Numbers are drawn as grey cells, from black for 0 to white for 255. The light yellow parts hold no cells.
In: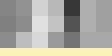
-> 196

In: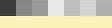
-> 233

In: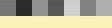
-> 87

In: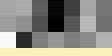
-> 2

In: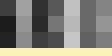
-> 117

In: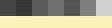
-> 112

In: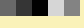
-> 1

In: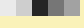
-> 37
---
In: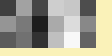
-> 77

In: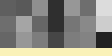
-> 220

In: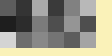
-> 184

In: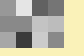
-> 117

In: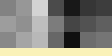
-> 61

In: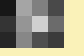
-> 73

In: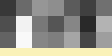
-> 112
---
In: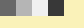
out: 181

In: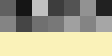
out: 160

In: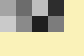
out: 138

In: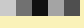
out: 16

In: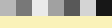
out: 88

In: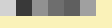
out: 110

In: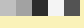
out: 44

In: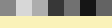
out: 113
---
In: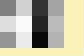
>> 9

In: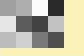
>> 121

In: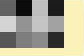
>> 139

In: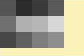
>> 126

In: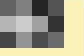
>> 77

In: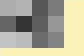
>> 108
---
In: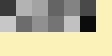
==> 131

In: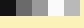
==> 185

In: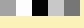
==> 118

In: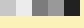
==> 33

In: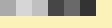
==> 105

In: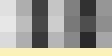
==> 128

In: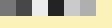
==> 202

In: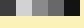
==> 19
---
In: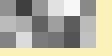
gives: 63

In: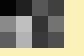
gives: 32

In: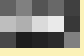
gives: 128

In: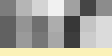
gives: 181

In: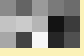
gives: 100

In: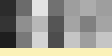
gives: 107
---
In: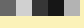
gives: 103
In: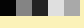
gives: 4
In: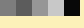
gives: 125
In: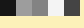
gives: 22
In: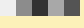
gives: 240
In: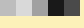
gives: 189
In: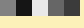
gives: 130
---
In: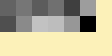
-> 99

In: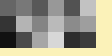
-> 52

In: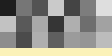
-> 194

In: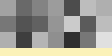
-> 119

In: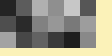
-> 78

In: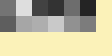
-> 116

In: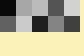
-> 9
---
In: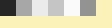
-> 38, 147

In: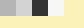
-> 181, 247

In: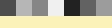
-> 77, 156

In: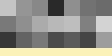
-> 196, 157

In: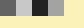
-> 99, 163

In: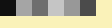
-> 16, 75

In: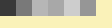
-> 57, 150

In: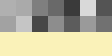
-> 176, 113

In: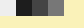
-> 238, 119

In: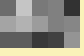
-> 108, 148
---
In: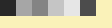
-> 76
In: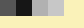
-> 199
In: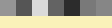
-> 134
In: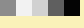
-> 4
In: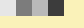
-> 60
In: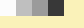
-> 56
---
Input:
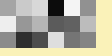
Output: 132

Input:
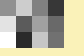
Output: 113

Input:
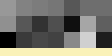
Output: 29

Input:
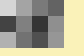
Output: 150

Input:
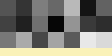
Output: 217

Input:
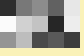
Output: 60

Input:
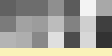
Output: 50

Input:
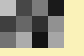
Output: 166
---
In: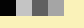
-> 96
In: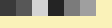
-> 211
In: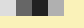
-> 33
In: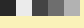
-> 68
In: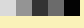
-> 51
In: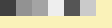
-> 164
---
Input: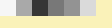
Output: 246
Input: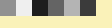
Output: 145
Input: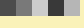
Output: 76
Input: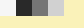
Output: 246
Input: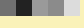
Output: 112
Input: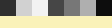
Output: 47
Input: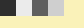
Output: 46
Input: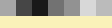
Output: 167
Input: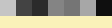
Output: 197
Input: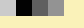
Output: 203
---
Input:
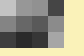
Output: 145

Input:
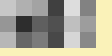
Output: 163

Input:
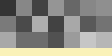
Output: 66

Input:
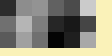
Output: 147

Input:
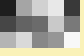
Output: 209

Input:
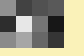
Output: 81

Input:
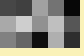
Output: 161

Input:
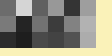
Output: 96
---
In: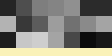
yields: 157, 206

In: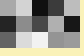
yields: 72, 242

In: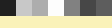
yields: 253, 253

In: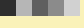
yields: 95, 209

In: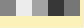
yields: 163, 236

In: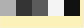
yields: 90, 244

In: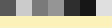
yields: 149, 223

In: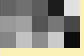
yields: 84, 224
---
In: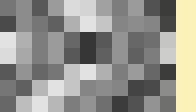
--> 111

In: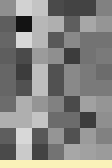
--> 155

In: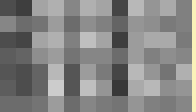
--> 134

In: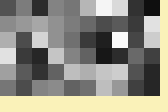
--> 38

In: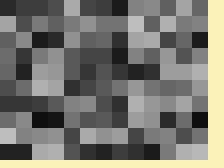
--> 184

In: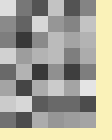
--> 164
